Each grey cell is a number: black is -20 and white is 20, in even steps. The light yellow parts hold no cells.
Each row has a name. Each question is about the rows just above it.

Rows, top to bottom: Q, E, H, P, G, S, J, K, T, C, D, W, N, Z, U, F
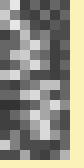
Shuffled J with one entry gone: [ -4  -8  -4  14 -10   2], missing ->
[6]
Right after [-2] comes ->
[-10]
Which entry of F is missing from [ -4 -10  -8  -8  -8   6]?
[8]
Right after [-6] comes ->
[-8]

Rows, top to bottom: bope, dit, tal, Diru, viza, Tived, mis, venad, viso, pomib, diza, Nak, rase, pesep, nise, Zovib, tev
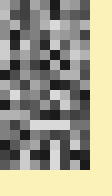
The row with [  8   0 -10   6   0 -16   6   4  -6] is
bope
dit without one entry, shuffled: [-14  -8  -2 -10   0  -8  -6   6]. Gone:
[10]
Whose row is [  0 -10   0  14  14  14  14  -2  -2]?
rase
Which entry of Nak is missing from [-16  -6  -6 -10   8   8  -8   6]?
[-14]
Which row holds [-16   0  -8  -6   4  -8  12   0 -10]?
diza
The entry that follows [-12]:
[12]
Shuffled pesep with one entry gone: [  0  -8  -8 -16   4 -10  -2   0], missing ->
[-4]

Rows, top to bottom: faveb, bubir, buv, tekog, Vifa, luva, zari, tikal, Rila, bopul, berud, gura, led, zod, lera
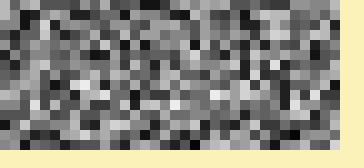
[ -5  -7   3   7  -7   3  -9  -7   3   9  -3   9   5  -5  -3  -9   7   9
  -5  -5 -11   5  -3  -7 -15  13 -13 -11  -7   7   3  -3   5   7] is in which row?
tikal
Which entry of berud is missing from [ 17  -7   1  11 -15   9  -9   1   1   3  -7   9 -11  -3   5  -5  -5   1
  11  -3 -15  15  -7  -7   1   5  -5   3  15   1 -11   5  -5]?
[-1]
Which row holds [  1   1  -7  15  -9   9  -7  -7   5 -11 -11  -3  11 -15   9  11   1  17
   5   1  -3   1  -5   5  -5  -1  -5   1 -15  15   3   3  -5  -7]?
berud
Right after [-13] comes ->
[-11]

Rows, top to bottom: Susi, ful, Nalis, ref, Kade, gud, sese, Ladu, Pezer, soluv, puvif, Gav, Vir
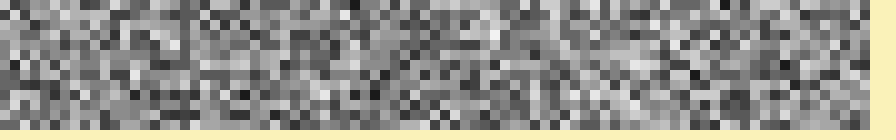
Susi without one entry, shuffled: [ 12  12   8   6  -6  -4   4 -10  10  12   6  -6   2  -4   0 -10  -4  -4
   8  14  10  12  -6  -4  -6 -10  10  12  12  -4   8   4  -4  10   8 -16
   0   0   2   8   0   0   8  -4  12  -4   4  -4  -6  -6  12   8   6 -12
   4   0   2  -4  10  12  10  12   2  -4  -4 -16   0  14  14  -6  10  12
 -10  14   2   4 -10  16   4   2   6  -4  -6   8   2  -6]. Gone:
[-8]
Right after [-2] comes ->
[8]

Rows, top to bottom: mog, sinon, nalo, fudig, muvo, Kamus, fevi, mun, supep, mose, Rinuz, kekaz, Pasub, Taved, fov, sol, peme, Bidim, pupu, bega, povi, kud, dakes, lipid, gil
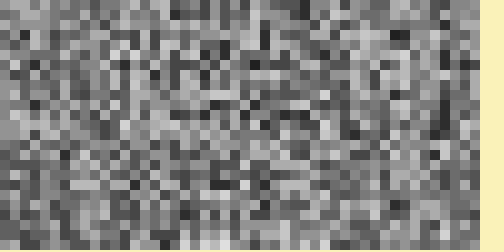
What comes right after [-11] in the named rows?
[-9]
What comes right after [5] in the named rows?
[-5]

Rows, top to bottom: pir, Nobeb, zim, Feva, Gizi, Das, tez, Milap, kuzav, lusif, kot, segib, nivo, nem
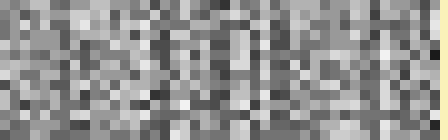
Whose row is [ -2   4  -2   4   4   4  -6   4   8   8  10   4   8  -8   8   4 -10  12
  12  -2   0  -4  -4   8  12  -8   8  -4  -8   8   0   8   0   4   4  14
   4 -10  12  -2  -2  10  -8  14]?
Feva
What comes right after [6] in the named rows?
[4]
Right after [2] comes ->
[14]

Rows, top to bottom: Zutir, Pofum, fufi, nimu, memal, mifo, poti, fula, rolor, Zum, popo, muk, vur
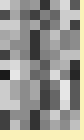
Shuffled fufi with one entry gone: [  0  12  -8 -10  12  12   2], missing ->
[6]
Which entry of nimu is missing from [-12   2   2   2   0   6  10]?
[8]
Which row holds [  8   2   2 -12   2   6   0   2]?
memal
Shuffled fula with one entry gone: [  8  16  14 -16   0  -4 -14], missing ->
[-2]
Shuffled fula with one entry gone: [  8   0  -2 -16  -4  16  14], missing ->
[-14]
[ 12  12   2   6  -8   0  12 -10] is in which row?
fufi
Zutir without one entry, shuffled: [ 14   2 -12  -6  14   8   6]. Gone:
[4]

